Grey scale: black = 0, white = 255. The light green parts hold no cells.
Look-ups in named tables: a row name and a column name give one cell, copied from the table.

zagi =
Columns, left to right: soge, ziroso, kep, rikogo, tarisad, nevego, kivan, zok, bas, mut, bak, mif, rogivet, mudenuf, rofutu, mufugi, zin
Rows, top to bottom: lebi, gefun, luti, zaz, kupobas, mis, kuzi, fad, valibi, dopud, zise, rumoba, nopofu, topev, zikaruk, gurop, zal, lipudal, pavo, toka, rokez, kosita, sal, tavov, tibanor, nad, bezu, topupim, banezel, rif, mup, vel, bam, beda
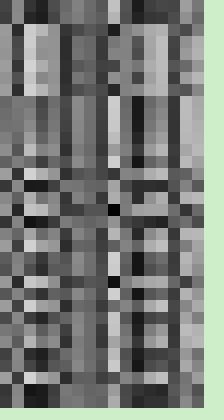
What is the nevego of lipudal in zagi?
60
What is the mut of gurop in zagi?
163
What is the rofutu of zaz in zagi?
68
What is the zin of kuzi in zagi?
182
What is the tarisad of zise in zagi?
119
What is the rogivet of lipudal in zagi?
163
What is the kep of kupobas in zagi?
198
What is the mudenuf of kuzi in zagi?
184
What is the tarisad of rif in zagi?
71
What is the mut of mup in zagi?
201
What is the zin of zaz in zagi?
174
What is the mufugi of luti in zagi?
74

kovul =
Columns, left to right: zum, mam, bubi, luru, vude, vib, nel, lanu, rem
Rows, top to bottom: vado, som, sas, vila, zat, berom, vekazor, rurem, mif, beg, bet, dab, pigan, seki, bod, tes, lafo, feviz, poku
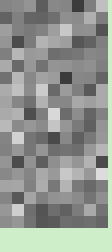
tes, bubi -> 129
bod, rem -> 220
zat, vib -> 115
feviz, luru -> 84
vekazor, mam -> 182
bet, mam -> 138
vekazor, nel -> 135
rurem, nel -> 127
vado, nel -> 60
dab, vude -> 74
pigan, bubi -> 118
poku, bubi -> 114
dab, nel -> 96
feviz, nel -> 124
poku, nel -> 107
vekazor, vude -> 156
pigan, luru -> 149
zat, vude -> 110
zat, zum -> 127

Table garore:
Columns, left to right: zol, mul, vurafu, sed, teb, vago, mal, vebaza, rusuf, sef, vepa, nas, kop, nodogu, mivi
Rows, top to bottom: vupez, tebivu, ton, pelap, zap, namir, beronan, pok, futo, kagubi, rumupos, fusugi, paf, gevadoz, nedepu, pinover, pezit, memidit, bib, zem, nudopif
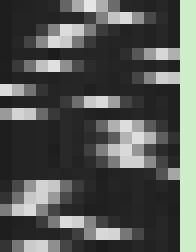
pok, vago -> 38
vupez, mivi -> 32
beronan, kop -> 134
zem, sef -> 212
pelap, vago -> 202
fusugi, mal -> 37
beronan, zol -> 30
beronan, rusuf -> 37
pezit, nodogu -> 33
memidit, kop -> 34
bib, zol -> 30
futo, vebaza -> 201
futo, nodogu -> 39

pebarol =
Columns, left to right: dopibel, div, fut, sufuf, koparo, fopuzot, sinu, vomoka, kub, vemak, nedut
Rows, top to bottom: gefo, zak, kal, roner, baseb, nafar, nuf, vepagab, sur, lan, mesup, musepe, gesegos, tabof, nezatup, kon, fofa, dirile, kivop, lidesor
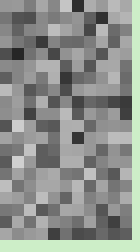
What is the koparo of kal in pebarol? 189
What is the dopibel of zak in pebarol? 118
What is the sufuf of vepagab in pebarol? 110
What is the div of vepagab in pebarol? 152
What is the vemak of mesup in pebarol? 147
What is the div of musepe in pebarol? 142
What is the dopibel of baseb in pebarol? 78
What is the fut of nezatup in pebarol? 130
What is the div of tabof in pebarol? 208
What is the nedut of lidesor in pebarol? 94
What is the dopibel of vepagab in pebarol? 186
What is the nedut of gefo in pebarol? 168
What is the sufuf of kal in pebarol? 139
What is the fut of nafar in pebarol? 149
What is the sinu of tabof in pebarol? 174
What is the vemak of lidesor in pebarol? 85
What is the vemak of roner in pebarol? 98
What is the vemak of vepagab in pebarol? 154
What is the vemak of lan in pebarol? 156
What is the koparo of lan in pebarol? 141

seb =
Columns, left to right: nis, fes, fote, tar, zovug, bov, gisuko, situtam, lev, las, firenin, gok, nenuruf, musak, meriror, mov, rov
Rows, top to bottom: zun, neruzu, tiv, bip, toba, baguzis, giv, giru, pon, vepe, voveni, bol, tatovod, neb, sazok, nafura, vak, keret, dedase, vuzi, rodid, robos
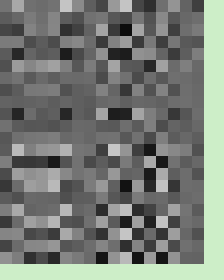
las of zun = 153
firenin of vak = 70
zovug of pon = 93
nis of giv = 106
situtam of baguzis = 124
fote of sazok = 144
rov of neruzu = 110
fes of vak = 80
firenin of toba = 28
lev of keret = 44
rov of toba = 126
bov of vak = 79
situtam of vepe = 88
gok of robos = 20
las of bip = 129
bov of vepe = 38
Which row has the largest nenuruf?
neb

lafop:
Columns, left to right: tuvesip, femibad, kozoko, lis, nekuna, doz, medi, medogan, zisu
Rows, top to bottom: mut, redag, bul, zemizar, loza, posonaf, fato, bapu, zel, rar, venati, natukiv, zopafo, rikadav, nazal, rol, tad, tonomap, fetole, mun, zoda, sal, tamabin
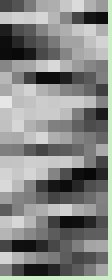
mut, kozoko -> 122
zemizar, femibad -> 38
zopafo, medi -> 104
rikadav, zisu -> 68
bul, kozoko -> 89
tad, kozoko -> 125
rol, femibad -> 186
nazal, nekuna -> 132
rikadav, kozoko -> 206
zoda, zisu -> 168
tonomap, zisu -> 127
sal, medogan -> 78
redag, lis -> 214
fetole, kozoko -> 182
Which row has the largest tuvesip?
zel

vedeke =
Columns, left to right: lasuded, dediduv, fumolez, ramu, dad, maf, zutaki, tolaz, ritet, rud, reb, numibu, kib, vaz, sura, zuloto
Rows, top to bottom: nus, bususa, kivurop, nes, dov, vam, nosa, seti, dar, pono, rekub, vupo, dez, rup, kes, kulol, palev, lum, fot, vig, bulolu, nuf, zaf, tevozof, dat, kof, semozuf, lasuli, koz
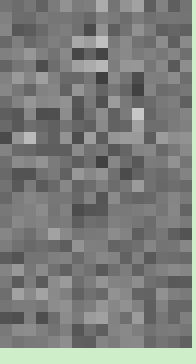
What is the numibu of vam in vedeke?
151
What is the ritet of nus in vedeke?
172
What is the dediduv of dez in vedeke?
106
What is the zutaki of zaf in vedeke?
122
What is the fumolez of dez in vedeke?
104
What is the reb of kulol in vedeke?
119
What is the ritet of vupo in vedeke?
92
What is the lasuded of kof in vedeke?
117
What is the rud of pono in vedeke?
97
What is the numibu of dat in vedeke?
100
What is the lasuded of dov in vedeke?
128
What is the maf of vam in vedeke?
131
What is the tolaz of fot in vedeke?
111
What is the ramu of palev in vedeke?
128
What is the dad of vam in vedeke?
109
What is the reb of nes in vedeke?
138
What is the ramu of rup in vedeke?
147
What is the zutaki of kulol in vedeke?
99
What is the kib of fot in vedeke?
108
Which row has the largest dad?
vig

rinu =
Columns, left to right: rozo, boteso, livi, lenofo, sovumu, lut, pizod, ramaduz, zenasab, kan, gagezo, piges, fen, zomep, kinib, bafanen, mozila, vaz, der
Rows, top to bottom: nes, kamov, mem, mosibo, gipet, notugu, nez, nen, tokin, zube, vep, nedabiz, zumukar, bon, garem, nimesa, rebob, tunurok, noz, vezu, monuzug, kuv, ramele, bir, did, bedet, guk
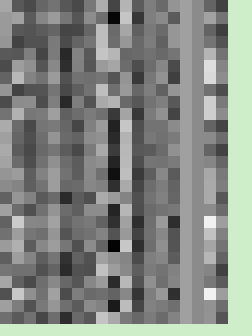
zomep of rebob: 129
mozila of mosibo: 139
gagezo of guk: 121
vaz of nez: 218
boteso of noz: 203
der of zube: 140
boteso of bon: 107
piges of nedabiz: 82
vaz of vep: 100
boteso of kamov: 161
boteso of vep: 107
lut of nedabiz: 106
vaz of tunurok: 140
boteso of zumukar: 92

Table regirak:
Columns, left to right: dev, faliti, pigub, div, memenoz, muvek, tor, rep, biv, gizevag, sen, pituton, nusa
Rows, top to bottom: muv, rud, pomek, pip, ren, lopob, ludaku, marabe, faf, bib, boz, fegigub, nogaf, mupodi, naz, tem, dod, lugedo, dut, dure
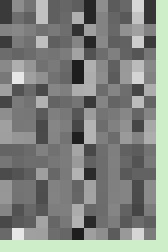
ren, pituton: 85
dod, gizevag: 129
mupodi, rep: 98
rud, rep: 38
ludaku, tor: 30
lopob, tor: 30
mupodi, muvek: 124
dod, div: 77
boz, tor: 70
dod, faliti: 115
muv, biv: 142
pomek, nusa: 130
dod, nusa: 139
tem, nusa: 139
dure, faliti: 231
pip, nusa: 59
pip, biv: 137
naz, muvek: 122

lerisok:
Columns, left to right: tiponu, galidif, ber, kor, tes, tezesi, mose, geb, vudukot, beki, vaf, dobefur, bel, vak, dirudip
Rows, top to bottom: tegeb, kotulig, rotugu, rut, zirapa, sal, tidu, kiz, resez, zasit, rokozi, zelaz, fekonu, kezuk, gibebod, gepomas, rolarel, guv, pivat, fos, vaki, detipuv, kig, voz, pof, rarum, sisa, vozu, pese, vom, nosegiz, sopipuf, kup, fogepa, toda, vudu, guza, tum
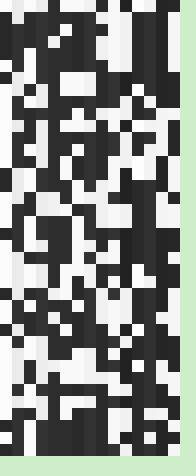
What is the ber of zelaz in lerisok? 44
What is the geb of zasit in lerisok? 50
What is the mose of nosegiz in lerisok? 249
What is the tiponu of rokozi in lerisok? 252
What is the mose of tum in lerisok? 42
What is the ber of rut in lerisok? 44
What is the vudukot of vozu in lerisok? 43
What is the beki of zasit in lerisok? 248
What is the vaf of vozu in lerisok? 34
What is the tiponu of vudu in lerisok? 40
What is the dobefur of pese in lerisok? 42
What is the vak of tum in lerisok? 37
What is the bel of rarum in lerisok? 49
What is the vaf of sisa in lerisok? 241
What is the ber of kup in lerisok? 250
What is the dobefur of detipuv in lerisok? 42
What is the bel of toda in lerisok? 243
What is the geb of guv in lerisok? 50
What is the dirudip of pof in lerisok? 246
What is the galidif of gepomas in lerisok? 235

